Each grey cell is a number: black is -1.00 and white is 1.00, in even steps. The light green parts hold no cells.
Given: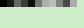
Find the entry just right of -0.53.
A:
-0.88
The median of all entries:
-0.19
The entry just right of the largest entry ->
0.03

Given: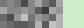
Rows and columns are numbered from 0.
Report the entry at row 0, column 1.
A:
0.06
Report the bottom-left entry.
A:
-0.07
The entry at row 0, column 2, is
-0.07
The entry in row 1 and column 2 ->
0.06
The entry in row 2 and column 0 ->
-0.18
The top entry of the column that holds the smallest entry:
-0.07
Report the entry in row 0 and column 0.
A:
-0.07
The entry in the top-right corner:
0.30

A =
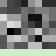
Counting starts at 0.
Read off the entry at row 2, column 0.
0.71
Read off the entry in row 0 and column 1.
-0.44
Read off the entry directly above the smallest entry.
0.71
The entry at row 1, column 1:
-0.44
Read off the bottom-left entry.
-0.33
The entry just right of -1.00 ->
-0.75
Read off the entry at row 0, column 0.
0.12
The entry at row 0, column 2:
-0.54
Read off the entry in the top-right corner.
-0.64
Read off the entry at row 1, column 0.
-0.33
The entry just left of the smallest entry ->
0.23
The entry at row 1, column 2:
-0.44

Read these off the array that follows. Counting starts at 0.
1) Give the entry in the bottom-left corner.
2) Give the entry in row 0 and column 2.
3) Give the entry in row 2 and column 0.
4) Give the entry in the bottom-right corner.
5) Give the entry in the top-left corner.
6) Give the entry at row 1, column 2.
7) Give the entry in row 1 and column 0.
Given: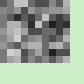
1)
-0.04
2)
0.52
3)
-0.04
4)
0.40
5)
-0.28
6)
0.18
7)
0.06

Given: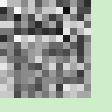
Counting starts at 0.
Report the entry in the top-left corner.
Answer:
0.92
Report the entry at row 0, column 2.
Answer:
0.44
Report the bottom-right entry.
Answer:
0.31
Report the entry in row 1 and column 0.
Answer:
-0.65
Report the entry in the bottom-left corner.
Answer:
0.57
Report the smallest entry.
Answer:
-0.89
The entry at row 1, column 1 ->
-0.05
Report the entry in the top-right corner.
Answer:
-0.65
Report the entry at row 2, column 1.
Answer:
-0.05
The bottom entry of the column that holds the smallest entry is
0.44
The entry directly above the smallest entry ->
-0.28
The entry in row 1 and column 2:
0.92
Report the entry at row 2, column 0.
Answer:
-0.28
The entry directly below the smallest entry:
0.44
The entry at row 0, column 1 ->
0.44

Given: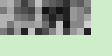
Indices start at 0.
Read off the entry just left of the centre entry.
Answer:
0.40
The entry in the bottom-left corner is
-0.04
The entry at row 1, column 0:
-0.04
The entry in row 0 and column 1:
0.40
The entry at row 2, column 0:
0.40
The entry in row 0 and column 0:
0.30
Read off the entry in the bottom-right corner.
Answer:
-0.74
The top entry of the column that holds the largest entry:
0.06
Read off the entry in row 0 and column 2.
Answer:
-0.04
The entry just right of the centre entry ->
-0.74
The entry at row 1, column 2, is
-0.27
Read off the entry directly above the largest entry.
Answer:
0.30
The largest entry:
0.61
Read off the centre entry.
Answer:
-0.39

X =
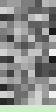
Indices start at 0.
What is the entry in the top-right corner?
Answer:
0.33
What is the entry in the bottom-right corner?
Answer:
0.10
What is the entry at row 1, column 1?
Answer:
0.54
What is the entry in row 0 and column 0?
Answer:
0.10
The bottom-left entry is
-0.68
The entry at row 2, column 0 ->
-0.58
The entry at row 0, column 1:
0.23
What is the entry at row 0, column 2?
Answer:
0.23
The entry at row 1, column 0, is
0.65
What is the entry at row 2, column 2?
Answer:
-0.01

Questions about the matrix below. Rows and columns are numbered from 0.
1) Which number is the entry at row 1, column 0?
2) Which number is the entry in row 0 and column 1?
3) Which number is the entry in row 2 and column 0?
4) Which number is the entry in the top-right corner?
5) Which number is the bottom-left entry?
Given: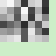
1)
0.59
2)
0.94
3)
0.23
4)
-0.55
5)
0.59

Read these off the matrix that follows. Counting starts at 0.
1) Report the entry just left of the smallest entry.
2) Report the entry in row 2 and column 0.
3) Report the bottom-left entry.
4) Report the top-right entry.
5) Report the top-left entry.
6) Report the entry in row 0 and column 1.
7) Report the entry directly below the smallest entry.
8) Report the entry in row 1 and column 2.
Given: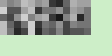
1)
-0.56
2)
-0.21
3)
0.49
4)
0.26
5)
0.26
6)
0.03
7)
0.14
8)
-0.33
